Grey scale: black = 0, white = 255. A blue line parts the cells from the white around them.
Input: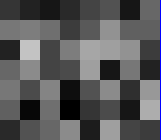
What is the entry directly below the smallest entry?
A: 139
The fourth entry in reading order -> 41
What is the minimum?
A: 0
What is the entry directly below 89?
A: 166
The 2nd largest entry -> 173
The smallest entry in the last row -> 28
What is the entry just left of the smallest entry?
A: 111
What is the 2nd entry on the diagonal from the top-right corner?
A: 96
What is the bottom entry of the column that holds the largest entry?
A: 82
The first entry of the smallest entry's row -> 96
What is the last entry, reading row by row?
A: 60
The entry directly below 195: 139
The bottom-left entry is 41
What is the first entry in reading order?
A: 53
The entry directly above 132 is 68
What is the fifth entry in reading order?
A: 68
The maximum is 195

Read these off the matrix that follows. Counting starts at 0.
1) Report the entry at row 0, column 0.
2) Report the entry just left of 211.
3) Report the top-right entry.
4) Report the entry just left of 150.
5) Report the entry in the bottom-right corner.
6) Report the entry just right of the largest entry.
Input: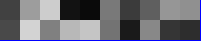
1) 65
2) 73
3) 144
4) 95
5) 45
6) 128

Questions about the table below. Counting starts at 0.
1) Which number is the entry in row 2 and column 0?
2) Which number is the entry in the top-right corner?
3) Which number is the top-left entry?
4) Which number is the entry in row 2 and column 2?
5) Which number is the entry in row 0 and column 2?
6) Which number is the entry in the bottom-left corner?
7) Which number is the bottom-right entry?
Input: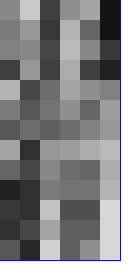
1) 129
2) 20
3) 136
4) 71
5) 63
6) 87
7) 215

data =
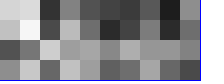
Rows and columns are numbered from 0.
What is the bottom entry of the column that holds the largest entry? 200
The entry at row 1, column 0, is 193
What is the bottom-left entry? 142
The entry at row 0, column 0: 213
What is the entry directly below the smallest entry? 43
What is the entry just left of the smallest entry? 88
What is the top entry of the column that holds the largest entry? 219
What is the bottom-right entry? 74
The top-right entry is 142

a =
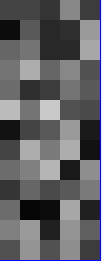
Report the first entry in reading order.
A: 68
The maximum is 201
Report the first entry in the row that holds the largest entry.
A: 187
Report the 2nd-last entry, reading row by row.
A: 142
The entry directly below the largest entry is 89
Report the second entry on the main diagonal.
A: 89
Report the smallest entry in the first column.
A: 12
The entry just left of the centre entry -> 68
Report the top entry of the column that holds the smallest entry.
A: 68
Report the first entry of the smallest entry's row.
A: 108
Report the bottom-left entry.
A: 81
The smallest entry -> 5
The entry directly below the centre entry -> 122
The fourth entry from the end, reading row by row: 148
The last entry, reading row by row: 60
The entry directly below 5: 154
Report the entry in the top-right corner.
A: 60
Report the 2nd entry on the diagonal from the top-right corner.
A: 47

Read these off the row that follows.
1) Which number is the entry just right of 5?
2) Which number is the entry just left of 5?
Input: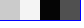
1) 80
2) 244

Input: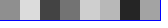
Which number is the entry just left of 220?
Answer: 143
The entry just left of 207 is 115
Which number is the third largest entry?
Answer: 184

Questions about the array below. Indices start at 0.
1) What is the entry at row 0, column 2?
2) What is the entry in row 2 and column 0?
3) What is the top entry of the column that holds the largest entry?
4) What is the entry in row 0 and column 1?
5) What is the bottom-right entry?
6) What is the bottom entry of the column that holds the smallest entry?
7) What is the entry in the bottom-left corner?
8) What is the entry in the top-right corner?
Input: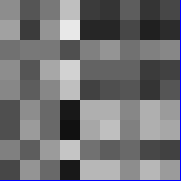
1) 120
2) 113
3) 191
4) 85
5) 155
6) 24
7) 71
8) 71

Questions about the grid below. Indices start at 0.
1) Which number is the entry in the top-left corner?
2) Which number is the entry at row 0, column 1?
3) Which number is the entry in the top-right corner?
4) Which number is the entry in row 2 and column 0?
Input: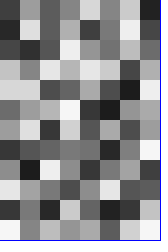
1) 63
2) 157
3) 34
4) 70

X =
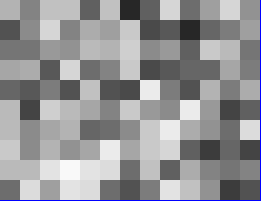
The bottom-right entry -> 82
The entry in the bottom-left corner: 109
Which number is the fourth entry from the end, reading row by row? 193
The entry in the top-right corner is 146
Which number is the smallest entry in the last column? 68
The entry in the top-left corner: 179
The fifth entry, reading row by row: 96
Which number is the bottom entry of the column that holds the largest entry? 227
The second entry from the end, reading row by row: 60
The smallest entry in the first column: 82
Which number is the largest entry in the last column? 220
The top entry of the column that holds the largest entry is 193
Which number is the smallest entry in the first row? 39
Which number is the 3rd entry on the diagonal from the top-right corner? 201
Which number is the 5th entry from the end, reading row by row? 227
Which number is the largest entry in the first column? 201
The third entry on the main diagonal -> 153
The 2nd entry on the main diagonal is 139

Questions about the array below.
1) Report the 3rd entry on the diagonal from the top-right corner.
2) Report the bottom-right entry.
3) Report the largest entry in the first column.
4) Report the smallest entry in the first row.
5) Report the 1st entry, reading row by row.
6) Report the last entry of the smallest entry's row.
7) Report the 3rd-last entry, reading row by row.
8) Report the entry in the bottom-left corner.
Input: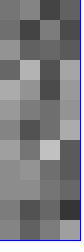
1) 97
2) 159
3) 171
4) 68
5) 117
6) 53
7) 97
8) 132

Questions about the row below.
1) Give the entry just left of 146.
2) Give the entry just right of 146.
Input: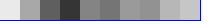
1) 154
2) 183

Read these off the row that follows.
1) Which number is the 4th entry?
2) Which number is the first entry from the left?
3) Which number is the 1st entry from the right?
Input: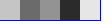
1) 43
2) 197
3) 230

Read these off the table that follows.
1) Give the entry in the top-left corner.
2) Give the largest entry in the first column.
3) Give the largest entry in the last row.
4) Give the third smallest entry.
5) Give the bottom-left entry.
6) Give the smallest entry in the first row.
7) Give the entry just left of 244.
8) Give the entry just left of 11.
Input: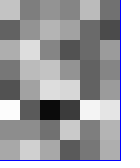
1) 195
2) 252
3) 208
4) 75
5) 168
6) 113
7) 59
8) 90
